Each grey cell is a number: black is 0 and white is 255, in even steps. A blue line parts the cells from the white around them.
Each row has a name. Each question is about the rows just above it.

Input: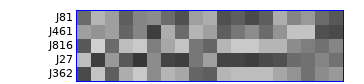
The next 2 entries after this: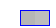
[189 189]
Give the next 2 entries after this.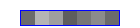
[147 195]
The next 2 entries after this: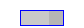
[181 140]

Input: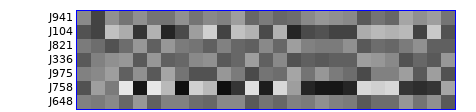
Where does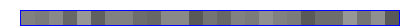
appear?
J648
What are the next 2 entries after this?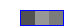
[ 74 116]

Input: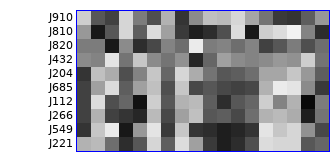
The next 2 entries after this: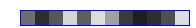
[214 214]
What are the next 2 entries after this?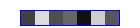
[178 186]
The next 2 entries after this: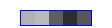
[102 206]

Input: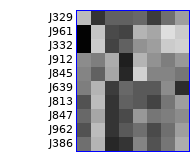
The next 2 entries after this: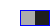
[180 146]
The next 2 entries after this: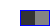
[ 82 118]
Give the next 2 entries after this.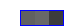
[111 158]
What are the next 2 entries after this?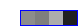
[180 146]
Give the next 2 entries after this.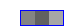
[ 39 209]
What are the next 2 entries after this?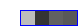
[ 67 118]

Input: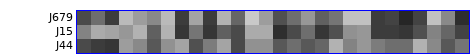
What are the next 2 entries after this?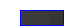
[ 80 131]
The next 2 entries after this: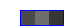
[ 80 145]
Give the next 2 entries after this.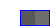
[ 88 102]
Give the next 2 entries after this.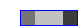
[67 38]
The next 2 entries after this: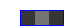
[96 74]
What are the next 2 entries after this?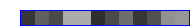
[60 60]

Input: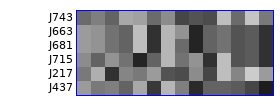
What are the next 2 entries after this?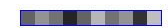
[83 91]
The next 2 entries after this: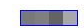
[ 56 182]
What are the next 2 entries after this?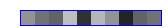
[83 91]
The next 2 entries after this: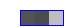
[107 197]
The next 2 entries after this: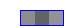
[114  36]

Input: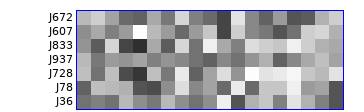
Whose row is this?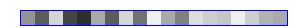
J833
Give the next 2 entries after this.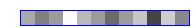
[120  84]

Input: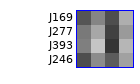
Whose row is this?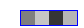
J393
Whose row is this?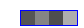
J169
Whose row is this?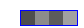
J246

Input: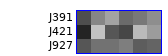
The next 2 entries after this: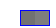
[ 93 100]
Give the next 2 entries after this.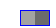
[120 142]
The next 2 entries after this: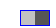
[ 70 186]
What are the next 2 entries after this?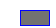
[126  93]
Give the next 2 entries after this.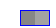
[107 120]

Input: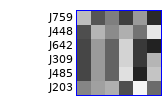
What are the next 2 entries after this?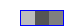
[ 63 154]
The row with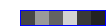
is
J642

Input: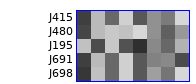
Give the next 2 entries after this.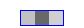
[ 88 159]
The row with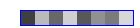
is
J415

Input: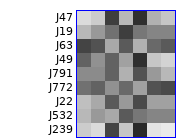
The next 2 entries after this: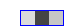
[ 40 227]
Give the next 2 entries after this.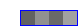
[82 74]
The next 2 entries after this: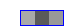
[ 74 161]
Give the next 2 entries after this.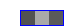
[177 105]
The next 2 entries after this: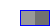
[ 62 119]

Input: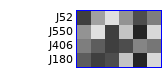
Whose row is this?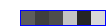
J180
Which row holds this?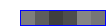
J406

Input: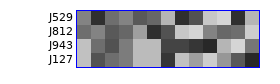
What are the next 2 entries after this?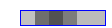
[68 68]
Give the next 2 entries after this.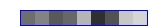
[ 47 181]

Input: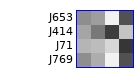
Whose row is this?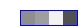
J653
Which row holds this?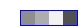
J769

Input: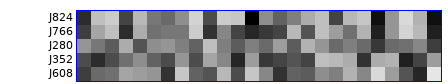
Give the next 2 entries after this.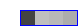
[ 50 172]
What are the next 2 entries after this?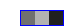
[149 211]
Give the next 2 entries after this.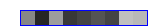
[172  50]
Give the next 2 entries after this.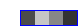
[98 92]
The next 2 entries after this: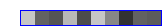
[142 127]
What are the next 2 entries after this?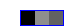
[127 172]
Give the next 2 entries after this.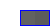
[142 127]

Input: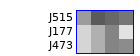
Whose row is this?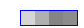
J473
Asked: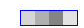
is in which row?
J177
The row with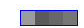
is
J515

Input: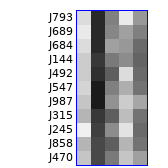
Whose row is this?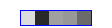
J684
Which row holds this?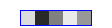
J793
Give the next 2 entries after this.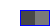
[197 160]
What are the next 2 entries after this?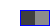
[227 107]
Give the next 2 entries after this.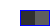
[220 107]
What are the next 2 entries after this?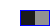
[204 166]
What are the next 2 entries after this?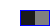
[174 115]

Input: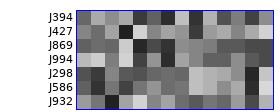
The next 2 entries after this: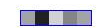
[148  59]
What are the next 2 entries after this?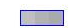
[141  39]
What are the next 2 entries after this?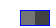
[117 148]
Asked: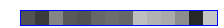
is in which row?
J298
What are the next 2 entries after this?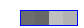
[170 141]
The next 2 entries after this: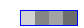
[ 89 117]
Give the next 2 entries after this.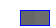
[103 191]

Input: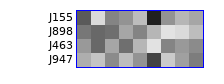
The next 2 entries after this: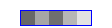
[132 153]
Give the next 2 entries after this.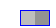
[ 67 203]
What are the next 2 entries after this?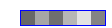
[153 139]
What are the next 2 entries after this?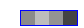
[203 160]
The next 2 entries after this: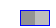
[ 32 147]
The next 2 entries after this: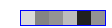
[182 166]

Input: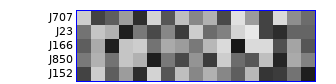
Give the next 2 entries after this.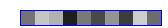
[ 86 191]
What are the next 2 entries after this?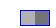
[197 177]
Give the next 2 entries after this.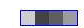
[ 45 211]
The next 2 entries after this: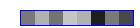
[148  60]
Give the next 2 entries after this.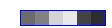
[101 101]
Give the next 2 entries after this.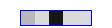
[ 80 164]

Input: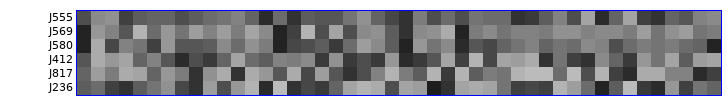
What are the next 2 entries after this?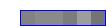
[145 157]
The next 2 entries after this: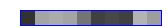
[108  35]

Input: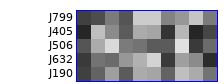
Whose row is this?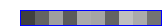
J190
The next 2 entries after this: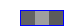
[171 165]

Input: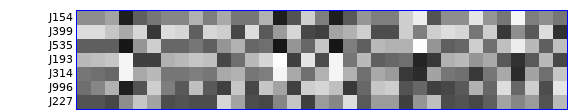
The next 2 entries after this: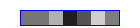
[30 89]
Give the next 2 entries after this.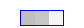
[64 64]
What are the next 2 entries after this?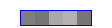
[126 245]
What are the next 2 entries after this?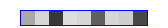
[221  89]

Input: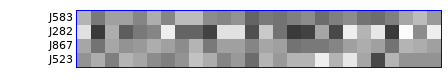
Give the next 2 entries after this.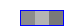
[160 160]
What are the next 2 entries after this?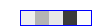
[140 238]
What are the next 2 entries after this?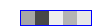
[ 58 252]
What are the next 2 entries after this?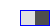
[201 115]
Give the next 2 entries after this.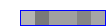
[160 115]
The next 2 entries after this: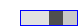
[115  58]

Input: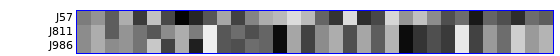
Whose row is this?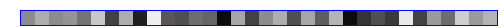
J986
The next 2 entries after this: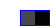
[38 87]
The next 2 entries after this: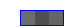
[ 12 166]
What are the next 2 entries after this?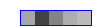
[220 186]
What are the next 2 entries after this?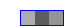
[116  87]
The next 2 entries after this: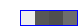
[101  12]

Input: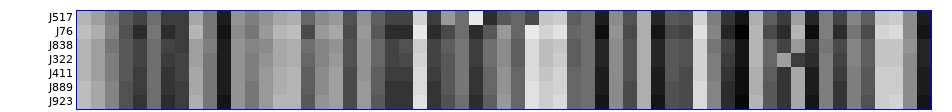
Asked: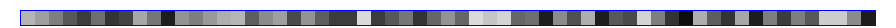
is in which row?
J411
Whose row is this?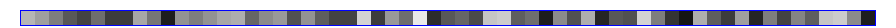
J517
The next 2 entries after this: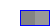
[ 81 147]
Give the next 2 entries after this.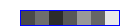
[211 225]
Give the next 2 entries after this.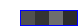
[ 60 174]

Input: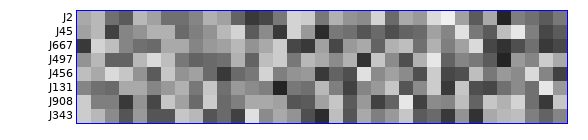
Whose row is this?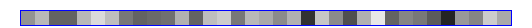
J497
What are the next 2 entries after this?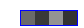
[169 184]
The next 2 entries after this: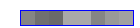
[184 147]
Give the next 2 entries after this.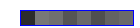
[161 133]

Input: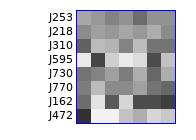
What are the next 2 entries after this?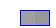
[166 152]
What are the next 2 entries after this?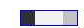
[173 214]
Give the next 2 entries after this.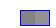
[109 146]

